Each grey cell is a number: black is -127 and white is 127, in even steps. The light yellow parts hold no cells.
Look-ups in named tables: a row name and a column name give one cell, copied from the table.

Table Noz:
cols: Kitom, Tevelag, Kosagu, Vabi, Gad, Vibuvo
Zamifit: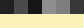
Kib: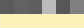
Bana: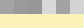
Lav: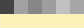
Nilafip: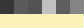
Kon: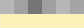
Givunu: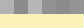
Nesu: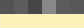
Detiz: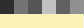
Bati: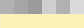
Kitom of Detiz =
-81
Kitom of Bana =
36
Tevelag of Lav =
33
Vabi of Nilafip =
64
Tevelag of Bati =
38
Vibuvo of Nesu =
-39
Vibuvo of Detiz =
16
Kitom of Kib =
-36
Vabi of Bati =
79

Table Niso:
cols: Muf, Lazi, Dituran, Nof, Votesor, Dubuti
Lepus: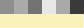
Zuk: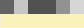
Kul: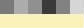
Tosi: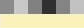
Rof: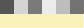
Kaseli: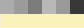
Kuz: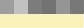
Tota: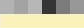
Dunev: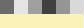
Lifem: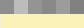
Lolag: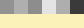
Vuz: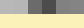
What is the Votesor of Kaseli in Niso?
26
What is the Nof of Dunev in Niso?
-63
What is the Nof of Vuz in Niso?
-51
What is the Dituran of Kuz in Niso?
-3
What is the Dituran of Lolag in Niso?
13
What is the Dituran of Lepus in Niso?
-12
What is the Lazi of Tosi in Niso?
72
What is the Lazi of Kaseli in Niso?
27
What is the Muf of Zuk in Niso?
-28
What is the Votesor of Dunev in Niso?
21
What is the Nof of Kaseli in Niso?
56
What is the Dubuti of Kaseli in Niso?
-71
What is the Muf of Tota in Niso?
51
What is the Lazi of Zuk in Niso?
70
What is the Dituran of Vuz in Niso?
-20
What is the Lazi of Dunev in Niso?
101
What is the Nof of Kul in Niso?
-69
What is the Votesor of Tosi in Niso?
4
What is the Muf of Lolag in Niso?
18
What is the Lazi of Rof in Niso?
84

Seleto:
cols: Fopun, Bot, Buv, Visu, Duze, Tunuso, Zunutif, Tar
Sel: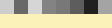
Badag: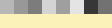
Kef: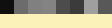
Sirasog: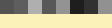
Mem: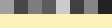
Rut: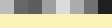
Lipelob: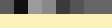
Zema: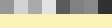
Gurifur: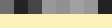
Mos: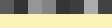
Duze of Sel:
-7
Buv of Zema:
42
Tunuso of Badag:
100
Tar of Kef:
-39
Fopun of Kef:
-112
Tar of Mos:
-61
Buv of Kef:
0
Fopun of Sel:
77

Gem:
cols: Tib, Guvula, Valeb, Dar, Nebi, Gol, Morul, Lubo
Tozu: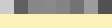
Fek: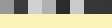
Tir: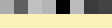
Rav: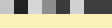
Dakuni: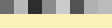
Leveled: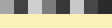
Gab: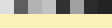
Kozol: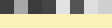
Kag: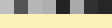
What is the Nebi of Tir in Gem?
-124
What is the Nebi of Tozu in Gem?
4
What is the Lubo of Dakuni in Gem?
59
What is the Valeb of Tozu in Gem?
7
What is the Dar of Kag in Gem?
47
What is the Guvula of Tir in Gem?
-32
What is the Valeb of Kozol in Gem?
-68
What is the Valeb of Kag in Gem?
55
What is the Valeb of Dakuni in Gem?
-82
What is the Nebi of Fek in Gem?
-84
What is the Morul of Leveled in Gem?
-55
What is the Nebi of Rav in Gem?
-69
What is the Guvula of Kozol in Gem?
39
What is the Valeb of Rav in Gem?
86
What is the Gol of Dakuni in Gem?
-45

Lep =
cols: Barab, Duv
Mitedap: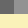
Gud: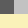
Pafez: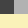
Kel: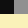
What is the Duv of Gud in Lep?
66
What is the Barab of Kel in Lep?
-113
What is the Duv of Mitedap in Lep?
18
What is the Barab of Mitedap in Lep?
-24
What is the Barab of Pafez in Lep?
-60
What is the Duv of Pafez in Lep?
50
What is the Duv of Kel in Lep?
16
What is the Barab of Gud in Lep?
-35
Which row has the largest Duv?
Gud

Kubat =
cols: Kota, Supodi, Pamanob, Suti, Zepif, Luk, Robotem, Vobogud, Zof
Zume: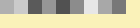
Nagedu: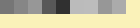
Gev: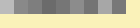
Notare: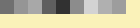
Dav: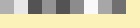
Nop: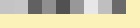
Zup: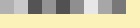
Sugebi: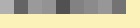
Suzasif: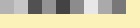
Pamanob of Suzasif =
-46
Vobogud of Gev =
39
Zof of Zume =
-7
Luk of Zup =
15
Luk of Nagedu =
59
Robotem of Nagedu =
60
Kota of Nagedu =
-9
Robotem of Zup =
103
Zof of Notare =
29
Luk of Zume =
12
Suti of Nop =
15
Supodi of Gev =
9
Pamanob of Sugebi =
26
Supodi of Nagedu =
6
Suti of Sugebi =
19
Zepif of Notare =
-78

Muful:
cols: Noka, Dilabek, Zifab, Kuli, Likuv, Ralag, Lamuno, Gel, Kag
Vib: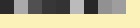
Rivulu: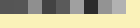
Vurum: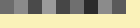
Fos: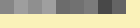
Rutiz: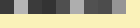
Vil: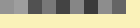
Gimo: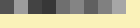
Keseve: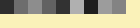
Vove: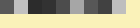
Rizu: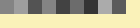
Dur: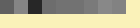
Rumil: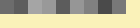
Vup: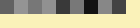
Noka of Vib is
-84
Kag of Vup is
-60
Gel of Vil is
13
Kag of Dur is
2
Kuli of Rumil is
25
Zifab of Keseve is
13

